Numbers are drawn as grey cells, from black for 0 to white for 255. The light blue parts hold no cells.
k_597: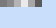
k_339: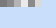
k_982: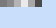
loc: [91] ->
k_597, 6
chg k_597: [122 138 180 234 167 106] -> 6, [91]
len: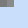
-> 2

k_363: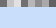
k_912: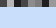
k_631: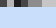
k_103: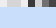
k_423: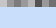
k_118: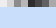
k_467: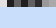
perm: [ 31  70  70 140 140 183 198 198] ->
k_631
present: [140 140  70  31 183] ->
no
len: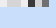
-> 7

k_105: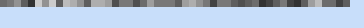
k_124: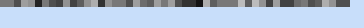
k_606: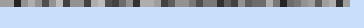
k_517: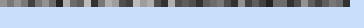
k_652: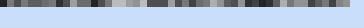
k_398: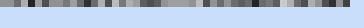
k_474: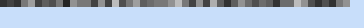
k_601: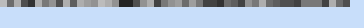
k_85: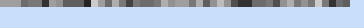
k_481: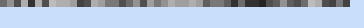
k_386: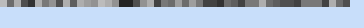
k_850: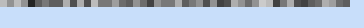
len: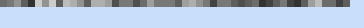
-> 50
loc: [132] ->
k_652, 49

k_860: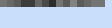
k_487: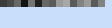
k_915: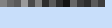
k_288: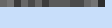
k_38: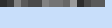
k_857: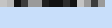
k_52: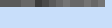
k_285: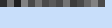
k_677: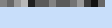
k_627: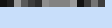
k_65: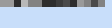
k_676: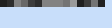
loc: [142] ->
k_627, 7
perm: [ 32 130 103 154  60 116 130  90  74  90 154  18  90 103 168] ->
k_487
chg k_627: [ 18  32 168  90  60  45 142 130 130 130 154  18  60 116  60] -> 3, [154]
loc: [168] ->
k_487, 10

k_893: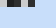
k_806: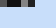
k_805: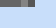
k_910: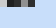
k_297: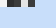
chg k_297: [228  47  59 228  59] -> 1, [244]
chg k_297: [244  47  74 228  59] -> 3, [59]

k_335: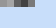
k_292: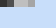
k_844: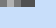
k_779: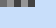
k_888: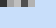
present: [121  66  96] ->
no
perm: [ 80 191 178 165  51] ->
k_888
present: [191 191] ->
yes
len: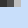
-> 3
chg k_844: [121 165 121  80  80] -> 2, [178]
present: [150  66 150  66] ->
yes

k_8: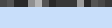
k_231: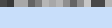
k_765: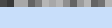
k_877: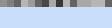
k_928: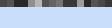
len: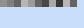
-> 11
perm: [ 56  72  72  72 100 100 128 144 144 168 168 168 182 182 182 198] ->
k_231
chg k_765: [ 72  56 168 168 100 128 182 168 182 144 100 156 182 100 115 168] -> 16, [182]
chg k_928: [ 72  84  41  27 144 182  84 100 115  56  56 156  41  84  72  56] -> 4, [41]
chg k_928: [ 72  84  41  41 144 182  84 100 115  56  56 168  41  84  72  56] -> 12, [156]
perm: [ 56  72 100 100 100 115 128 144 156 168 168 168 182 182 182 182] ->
k_765

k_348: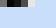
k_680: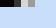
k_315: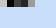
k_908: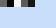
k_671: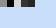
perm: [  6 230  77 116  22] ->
k_348
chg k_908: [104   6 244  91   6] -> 5, [22]
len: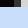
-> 4
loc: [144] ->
k_671, 1

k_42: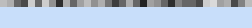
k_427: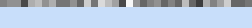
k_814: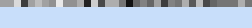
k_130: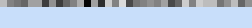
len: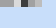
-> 6
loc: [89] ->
k_814, 28

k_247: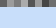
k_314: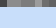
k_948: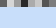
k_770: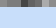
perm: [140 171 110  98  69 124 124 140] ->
k_770
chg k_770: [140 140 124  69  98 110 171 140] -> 2, [124]

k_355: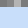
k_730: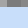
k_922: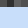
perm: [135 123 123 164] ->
k_730
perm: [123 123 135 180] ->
k_355
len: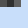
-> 3

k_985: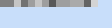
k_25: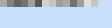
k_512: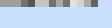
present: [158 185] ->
no
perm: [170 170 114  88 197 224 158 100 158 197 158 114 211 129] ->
k_25
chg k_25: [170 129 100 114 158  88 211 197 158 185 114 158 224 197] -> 10, [170]
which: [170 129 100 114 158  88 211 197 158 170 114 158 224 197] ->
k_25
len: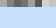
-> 8
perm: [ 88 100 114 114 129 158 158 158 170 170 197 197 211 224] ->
k_25

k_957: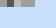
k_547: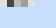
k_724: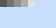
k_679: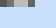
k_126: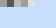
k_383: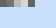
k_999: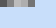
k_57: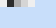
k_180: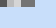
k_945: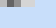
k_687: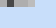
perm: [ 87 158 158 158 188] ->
k_957
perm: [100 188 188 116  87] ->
k_679
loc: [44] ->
k_57, 2
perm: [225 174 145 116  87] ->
k_724
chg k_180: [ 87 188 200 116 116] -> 3, [213]
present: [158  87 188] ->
yes

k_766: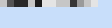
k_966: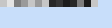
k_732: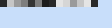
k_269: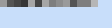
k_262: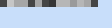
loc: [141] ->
k_269, 9
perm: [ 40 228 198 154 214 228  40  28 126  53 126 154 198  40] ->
k_732
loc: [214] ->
k_732, 10
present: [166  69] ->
yes
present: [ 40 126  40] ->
no

